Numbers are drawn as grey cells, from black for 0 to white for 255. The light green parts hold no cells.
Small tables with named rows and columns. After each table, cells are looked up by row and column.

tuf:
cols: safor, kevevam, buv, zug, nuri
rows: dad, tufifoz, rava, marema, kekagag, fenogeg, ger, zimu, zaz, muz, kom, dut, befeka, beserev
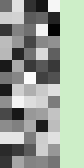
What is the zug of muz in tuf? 159
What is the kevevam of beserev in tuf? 166
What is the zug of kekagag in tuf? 219
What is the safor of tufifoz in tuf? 207
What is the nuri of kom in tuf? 189
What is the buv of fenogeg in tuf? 57
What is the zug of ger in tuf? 65
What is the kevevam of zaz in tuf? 244
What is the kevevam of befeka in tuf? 57
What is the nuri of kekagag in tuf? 95
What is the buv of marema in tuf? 69
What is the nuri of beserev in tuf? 116

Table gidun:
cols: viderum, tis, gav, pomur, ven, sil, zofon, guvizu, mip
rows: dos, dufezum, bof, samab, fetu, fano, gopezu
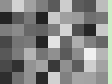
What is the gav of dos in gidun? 161
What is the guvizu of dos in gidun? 84
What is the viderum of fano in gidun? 73
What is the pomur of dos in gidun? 126
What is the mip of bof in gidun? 200
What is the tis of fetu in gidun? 123
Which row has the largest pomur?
fano

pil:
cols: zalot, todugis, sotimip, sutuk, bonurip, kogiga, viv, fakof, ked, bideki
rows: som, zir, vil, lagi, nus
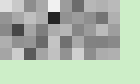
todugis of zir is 168
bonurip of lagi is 196
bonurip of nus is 193
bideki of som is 186
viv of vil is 134
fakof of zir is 143

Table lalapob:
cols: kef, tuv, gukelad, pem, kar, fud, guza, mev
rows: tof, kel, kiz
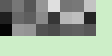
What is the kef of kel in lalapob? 31
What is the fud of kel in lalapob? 183
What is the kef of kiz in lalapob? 4
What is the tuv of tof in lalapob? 119
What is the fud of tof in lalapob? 117
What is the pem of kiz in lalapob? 82
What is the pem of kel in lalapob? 138
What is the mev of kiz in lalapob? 88
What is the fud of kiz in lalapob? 93
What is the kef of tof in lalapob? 90
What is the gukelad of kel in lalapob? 94
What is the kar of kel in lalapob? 54
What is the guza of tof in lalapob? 120
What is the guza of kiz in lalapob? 96
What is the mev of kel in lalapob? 37
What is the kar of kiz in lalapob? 75

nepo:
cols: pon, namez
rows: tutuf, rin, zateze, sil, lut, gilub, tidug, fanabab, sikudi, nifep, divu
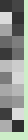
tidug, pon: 123
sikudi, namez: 150
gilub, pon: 189
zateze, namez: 67
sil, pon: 104
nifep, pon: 60
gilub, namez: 204
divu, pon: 173
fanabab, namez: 182
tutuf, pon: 53
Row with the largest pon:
rin

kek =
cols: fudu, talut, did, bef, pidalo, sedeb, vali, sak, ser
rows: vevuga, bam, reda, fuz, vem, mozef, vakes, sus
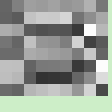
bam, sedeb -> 213
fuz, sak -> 65
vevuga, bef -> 155
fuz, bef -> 149
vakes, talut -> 183
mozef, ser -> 252
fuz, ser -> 89
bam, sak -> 142
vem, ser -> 101
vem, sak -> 200
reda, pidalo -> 84
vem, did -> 171
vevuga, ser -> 119
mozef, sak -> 85

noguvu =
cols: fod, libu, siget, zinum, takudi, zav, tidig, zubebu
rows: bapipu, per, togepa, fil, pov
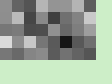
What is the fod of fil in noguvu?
218
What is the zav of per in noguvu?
112
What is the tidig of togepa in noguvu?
126
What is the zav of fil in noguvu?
22
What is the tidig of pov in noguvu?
99
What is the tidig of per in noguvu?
131
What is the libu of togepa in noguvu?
123
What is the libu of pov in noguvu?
105

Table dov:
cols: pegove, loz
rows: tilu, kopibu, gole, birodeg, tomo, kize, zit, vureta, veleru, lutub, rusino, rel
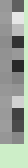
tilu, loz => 95
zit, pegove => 144
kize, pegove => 148
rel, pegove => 150
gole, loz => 188
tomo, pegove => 146
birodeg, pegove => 140
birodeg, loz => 50
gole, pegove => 148
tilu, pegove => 152
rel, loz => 135
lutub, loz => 65
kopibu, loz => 230
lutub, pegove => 154
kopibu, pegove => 156
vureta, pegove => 151

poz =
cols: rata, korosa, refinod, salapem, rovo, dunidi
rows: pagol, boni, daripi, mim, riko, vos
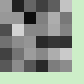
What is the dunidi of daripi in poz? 131
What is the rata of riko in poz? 65
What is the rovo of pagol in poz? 94
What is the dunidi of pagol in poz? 195
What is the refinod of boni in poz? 13
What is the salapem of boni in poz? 128
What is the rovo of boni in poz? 173
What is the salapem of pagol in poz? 63
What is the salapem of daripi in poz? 135
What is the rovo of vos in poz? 125
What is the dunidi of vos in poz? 140
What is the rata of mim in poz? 113
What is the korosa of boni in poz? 151
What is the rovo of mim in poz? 53

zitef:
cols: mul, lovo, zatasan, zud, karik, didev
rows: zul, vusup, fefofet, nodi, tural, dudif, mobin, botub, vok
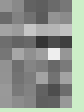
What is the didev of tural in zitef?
150
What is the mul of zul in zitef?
150
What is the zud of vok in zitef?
95
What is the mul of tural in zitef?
118
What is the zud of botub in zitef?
98
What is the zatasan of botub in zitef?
130
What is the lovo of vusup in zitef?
130
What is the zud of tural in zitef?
159
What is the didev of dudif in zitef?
122
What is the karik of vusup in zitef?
147
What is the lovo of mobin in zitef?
115
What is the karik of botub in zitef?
77
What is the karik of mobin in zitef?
114
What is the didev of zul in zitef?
119
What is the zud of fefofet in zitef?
178
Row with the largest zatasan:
fefofet

